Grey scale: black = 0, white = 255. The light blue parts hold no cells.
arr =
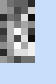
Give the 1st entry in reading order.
154
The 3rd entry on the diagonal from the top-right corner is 97
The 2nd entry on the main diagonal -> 140
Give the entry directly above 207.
41
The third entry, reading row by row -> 97
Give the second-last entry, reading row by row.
112
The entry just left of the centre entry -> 182
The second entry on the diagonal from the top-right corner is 97
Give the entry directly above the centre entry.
127
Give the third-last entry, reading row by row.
71
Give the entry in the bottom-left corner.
154
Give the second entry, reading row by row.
112

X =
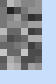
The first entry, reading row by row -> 104
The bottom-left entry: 104
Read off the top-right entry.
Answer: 145
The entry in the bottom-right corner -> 145
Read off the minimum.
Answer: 35
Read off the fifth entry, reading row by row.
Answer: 133
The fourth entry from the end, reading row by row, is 172
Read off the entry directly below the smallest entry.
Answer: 133
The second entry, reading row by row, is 186
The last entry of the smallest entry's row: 145
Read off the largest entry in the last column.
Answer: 172
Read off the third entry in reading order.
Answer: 160
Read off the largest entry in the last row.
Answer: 186

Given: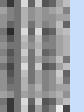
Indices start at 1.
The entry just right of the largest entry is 70
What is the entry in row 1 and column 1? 116
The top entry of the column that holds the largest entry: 161
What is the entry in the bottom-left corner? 130
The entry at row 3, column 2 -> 130
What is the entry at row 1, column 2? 56
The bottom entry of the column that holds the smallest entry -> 56
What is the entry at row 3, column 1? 145
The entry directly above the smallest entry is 100
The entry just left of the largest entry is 130
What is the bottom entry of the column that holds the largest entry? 234
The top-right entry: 189
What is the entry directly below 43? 84
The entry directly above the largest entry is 161
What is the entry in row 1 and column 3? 116
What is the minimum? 43

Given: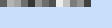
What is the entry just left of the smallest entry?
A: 110
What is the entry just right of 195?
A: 124
